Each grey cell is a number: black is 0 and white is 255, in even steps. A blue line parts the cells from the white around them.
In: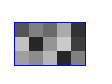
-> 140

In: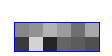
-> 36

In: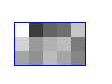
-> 145

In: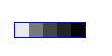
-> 121

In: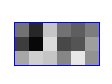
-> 197

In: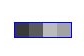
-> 57

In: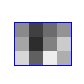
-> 215
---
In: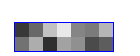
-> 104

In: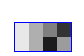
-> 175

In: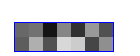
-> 114

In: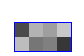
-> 179

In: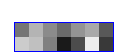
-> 180

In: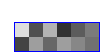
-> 80
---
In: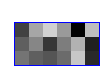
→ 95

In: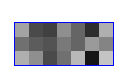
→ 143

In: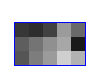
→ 125

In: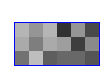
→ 190

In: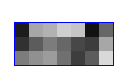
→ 144

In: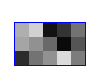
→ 115

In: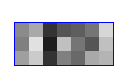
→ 203
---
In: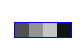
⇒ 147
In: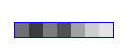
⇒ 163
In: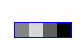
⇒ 215
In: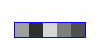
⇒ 215
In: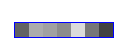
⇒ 219
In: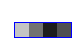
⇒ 114
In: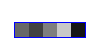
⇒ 126
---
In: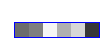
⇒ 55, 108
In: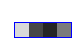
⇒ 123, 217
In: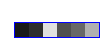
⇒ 176, 25
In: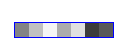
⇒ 89, 132
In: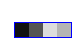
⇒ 180, 18
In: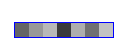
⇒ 195, 101
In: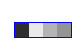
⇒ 148, 46
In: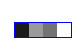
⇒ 252, 26
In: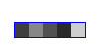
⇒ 206, 62
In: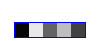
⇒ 66, 6
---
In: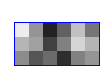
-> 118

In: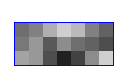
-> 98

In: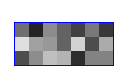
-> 56

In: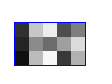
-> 127

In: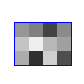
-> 139

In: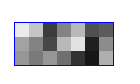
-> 91

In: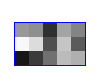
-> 132
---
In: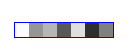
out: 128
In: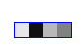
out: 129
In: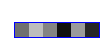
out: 37
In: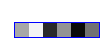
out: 114
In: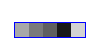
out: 210
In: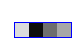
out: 167
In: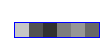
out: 103
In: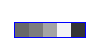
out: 52
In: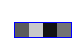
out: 115
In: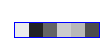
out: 77
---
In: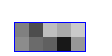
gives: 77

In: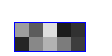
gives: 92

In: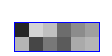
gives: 212

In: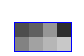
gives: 96

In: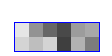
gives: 147

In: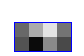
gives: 171

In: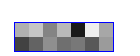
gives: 197

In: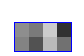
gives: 122
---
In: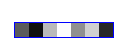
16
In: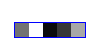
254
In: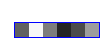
247
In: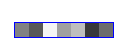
88
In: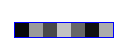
154
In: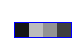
188
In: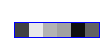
233
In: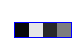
230
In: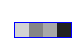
133
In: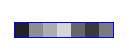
142
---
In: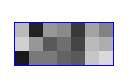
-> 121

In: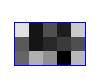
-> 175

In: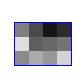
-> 170

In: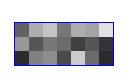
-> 129

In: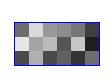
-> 176

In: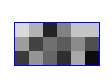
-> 148
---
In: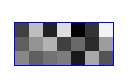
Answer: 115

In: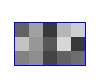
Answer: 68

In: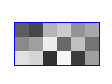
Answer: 49

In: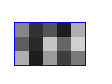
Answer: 155

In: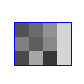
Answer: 55

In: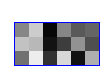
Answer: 49

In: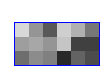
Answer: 128

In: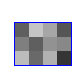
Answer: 177

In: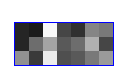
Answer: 236

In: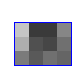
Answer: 112
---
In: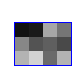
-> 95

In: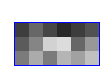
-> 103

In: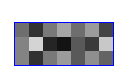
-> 58

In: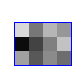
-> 128

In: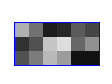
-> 103

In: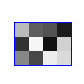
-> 17

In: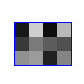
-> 92
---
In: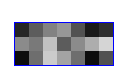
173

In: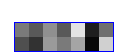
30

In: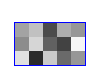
66

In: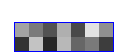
226

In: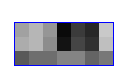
48

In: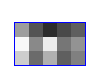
118

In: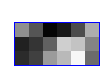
195
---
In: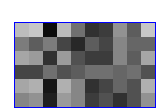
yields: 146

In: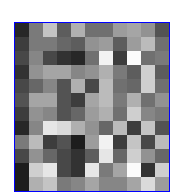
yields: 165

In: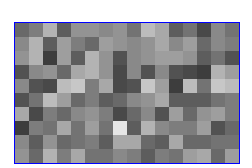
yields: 73

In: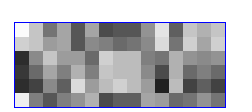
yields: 197

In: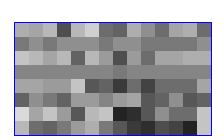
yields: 165
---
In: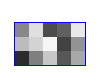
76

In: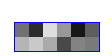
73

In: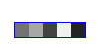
115

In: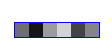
111

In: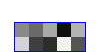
63

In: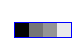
149

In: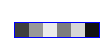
125

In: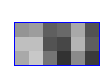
71
